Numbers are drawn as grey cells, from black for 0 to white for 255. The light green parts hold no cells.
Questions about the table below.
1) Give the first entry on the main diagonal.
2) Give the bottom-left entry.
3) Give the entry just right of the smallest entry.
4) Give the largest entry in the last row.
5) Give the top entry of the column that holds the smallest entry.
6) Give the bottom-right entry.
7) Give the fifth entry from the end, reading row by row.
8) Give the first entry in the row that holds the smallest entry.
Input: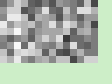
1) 109
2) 209
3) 109
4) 234
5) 136
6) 209
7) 194
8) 136

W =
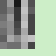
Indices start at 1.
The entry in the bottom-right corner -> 69
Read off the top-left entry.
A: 95
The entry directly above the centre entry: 54
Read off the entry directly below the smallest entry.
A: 54
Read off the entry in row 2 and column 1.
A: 95
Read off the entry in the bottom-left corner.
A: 125
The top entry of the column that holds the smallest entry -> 24
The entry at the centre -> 69
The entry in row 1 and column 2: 154

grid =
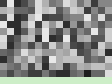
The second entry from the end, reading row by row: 103
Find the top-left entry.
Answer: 61
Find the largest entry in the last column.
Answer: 220
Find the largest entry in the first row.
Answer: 232
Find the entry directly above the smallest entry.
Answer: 165
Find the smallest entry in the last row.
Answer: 30
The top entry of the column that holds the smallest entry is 165
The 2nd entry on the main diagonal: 192
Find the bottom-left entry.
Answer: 118
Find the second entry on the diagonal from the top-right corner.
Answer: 89
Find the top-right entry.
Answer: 134
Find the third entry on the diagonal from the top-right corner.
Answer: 118
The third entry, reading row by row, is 45
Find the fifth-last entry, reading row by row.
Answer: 118
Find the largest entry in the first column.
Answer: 232
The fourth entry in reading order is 73
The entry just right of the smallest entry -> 103

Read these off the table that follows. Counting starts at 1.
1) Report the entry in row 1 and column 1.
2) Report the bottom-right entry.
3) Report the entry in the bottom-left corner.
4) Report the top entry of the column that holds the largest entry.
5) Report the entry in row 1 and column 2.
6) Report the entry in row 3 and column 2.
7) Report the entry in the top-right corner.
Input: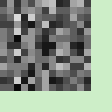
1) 64
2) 64
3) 93
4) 51
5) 150
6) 109
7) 64
